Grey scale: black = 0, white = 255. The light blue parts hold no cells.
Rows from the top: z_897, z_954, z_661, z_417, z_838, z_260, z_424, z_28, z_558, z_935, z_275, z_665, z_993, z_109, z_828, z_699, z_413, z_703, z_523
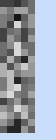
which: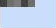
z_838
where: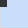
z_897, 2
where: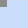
z_424, 1

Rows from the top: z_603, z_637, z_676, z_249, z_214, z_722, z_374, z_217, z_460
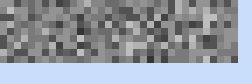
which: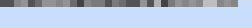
z_676
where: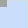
z_249, 19
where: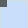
z_217, 9

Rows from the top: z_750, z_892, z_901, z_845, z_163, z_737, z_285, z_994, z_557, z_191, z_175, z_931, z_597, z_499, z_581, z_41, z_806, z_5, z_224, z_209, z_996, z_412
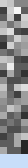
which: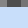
z_224
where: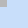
z_557, 1
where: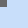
z_499, 1

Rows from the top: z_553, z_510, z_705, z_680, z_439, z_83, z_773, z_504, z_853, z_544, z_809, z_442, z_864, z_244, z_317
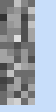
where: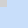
z_317, 2
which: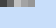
z_544
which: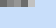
z_510
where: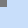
z_442, 4
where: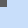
z_853, 2
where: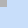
z_317, 4

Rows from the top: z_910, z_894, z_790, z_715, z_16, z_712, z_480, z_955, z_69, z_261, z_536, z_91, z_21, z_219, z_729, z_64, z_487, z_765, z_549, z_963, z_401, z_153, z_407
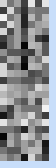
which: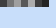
z_712
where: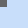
z_894, 2
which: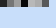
z_480
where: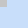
z_729, 6
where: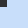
z_894, 3
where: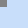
z_894, 4

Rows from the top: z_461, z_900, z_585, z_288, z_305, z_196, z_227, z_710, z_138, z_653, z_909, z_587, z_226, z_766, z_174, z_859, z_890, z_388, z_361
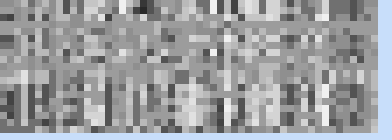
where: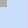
z_227, 12
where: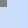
z_305, 33
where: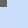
z_388, 7

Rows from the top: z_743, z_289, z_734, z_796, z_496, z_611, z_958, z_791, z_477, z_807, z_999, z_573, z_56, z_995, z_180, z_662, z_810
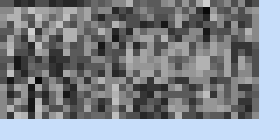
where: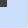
z_662, 17
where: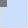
z_995, 34
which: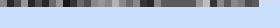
z_995

